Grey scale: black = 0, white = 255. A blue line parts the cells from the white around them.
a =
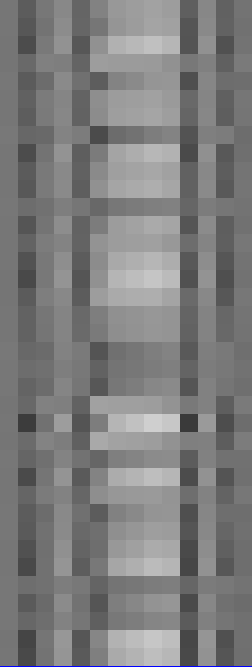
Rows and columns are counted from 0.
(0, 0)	118
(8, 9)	178
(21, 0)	119
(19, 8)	126
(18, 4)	106
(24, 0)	117
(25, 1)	101
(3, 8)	154
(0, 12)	97
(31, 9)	181
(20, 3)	126
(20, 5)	98
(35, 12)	80
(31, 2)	113
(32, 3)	125
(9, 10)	97
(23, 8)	207
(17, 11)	131
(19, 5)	84
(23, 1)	60
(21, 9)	138
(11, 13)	115
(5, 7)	158
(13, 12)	95
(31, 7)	175
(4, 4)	112
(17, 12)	103
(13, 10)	109
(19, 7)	118
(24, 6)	162
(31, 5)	120
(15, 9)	187
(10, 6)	165
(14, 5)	140
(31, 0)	118
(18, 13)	115
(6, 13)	117
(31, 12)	87
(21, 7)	125
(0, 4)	101

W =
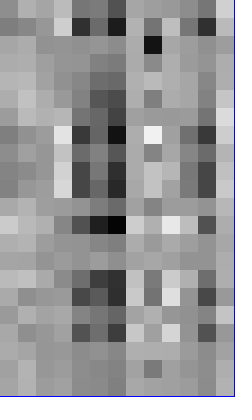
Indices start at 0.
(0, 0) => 142
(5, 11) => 130
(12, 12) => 173
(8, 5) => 129
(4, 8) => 186
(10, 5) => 103
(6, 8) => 154
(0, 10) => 141
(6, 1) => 186
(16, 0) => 170
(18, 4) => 82
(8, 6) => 86
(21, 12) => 178
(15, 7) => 193
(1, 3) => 206
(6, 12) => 219
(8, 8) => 132
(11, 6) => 106
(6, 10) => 155
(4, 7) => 176
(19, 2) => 150
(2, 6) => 140
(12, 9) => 232
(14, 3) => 155
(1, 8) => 116
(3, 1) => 174
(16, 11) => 72
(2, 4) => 144
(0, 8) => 158
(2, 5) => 149
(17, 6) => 101
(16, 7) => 201
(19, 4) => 140
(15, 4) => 110
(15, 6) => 49

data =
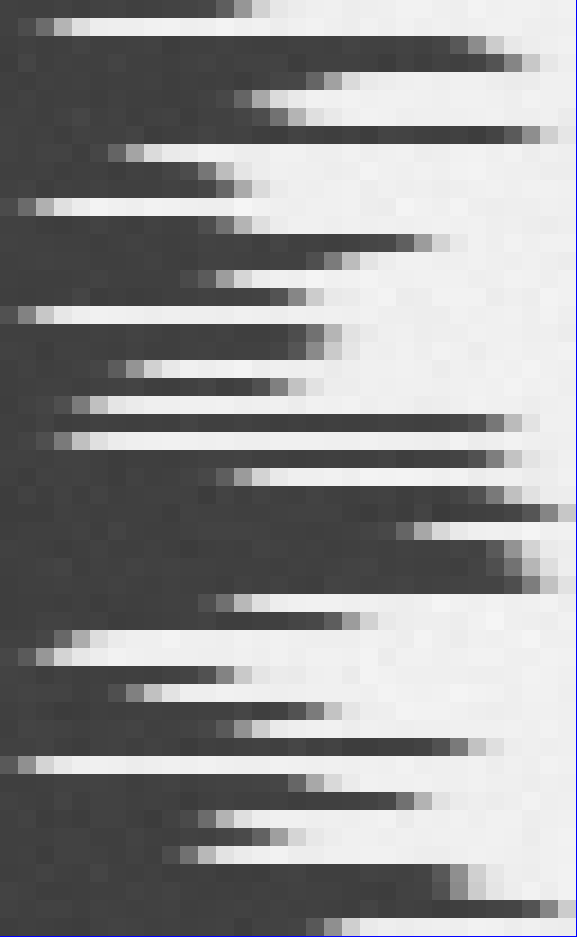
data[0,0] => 65
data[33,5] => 61
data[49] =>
[67, 65, 62, 62, 63, 64, 64, 67, 65, 67, 64, 63, 64, 63, 65, 64, 66, 65, 65, 63, 62, 61, 66, 67, 81, 139, 204, 229, 237, 242, 237, 242]
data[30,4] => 63
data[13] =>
[66, 65, 65, 64, 64, 62, 64, 66, 64, 63, 64, 67, 66, 67, 63, 69, 64, 65, 63, 65, 70, 72, 95, 156, 212, 233, 241, 238, 242, 239, 241, 241]
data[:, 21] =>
[239, 238, 65, 60, 237, 241, 241, 68, 240, 240, 240, 236, 240, 72, 237, 240, 243, 238, 239, 238, 240, 239, 240, 66, 239, 67, 242, 66, 64, 72, 64, 64, 66, 238, 233, 240, 236, 241, 243, 238, 239, 64, 239, 240, 72, 242, 238, 241, 66, 61, 63, 238]
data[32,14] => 64
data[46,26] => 240
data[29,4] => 66
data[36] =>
[71, 90, 151, 212, 231, 237, 242, 240, 239, 239, 239, 238, 238, 240, 238, 241, 238, 241, 241, 240, 243, 236, 241, 241, 239, 240, 242, 242, 239, 239, 242, 241]
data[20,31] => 239
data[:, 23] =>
[242, 238, 65, 62, 240, 240, 239, 64, 237, 241, 239, 241, 240, 156, 241, 241, 237, 237, 237, 238, 240, 240, 236, 64, 238, 65, 242, 65, 68, 167, 65, 64, 65, 239, 238, 243, 241, 239, 240, 242, 239, 67, 238, 241, 179, 240, 239, 237, 68, 67, 64, 238]
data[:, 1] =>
[64, 76, 65, 69, 62, 66, 65, 64, 64, 64, 67, 107, 65, 65, 65, 63, 62, 130, 64, 65, 66, 64, 66, 63, 68, 65, 61, 66, 61, 64, 64, 64, 64, 63, 63, 65, 90, 66, 68, 66, 68, 65, 144, 63, 64, 67, 64, 65, 64, 65, 64, 64]
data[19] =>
[66, 65, 61, 65, 65, 64, 63, 66, 63, 63, 65, 66, 64, 65, 65, 69, 85, 138, 202, 229, 239, 238, 241, 238, 242, 240, 236, 240, 241, 239, 240, 242]
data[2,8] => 66
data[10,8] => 64
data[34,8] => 63
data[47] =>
[64, 65, 61, 66, 66, 65, 63, 66, 63, 76, 113, 184, 227, 235, 239, 242, 237, 237, 240, 240, 241, 241, 239, 237, 237, 239, 241, 240, 239, 238, 240, 241]
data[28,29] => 85
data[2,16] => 65
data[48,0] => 63
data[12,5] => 67
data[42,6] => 239
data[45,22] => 235
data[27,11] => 60
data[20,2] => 63
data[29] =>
[62, 64, 64, 64, 66, 62, 68, 64, 63, 63, 65, 67, 67, 67, 66, 64, 64, 63, 64, 65, 68, 72, 101, 167, 216, 233, 239, 240, 239, 244, 240, 241]
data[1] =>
[65, 76, 108, 180, 223, 237, 238, 238, 241, 242, 238, 239, 243, 239, 241, 237, 240, 242, 239, 237, 241, 238, 241, 238, 240, 238, 239, 241, 241, 238, 238, 239]
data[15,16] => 238
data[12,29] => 237
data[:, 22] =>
[242, 241, 67, 66, 239, 241, 238, 67, 241, 239, 238, 244, 239, 95, 241, 240, 236, 238, 240, 241, 241, 240, 239, 65, 239, 62, 243, 62, 61, 101, 66, 65, 68, 237, 237, 237, 241, 239, 241, 243, 238, 64, 242, 240, 113, 235, 240, 239, 65, 66, 65, 236]
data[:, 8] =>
[65, 241, 66, 64, 65, 63, 65, 61, 219, 64, 64, 242, 66, 64, 66, 64, 62, 237, 65, 63, 209, 63, 239, 64, 240, 63, 63, 65, 64, 63, 65, 65, 63, 64, 63, 239, 239, 63, 193, 65, 64, 66, 238, 65, 65, 60, 64, 63, 65, 65, 65, 64]
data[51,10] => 64
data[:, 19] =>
[237, 237, 68, 65, 218, 242, 239, 65, 241, 238, 241, 241, 240, 65, 188, 241, 235, 239, 226, 229, 238, 237, 242, 63, 239, 63, 238, 63, 62, 65, 64, 67, 67, 239, 156, 238, 240, 235, 240, 229, 237, 61, 239, 235, 65, 238, 240, 240, 63, 63, 62, 207]
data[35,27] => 239

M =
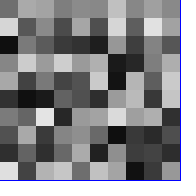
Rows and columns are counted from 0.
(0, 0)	111
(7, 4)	143
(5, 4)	80
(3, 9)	174
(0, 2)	163
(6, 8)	175
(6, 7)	159
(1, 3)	75
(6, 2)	228
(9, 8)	58
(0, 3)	126
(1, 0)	214
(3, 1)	204
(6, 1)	101
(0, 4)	139
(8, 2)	47
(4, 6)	19
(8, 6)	143
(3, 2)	155
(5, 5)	46
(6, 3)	39
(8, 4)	171
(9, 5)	193
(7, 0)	81
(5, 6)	155
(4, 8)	94
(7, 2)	58
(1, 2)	138
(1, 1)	87
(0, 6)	192

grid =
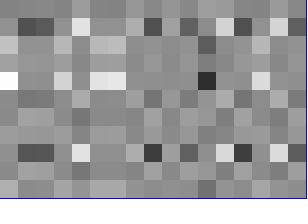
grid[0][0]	131
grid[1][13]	80
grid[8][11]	143
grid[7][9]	138
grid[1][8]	80
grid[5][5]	139
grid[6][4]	119
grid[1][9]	160
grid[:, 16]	[136, 95, 146, 149, 143, 123, 158, 151, 93, 158, 141]
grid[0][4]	155
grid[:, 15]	[154, 212, 140, 135, 145, 172, 125, 133, 219, 126, 147]
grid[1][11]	140
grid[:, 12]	[154, 211, 140, 136, 145, 171, 126, 134, 217, 127, 147]
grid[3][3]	157
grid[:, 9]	[149, 160, 140, 139, 142, 151, 136, 138, 158, 137, 144]
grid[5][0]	139
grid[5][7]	158
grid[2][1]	146
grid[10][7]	146
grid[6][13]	161
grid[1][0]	145
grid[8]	[144, 85, 86, 144, 225, 144, 144, 173, 61, 158, 97, 143, 217, 62, 144, 219, 93]
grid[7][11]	128
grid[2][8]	146
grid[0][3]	132
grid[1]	[145, 81, 90, 145, 226, 145, 145, 174, 80, 160, 97, 140, 211, 80, 145, 212, 95]
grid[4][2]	143
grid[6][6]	138
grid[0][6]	131
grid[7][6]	156
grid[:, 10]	[136, 97, 146, 149, 143, 124, 157, 151, 97, 158, 141]
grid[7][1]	152
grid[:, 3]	[132, 145, 183, 157, 211, 140, 139, 156, 144, 139, 164]

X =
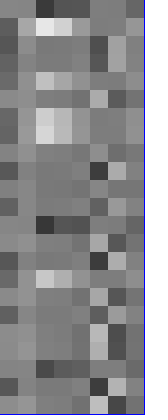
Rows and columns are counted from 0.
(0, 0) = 134
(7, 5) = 125
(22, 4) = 113
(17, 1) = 134
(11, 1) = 135
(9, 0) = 88
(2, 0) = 86
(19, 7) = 115
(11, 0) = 97
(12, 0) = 134
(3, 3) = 123
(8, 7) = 120
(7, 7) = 145
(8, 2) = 128
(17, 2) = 123
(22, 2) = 127
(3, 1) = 131
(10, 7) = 118
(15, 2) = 199
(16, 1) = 146
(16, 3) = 126
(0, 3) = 84
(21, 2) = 122
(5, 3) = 124
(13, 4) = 115
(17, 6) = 155
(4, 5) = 125
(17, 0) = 96
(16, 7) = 116
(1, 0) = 93
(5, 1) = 142
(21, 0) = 87
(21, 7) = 130
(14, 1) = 129
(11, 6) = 153
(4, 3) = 166
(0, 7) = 102
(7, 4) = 149

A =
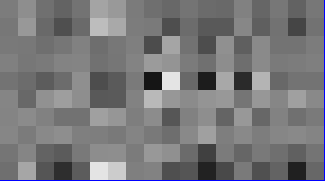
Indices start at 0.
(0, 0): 124
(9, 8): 130
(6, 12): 100
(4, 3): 108
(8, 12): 123
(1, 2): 105
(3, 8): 155
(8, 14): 121
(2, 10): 114
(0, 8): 111
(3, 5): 113
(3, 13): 110
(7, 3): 142
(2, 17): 124
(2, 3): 118
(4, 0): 115
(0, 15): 119
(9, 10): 85
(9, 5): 228
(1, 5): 189
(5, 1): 104
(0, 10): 116
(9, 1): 166
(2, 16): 115
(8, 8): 152
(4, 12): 168
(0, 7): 123
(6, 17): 122
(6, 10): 129
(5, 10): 139
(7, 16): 137
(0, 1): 142
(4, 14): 180
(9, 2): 85
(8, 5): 141
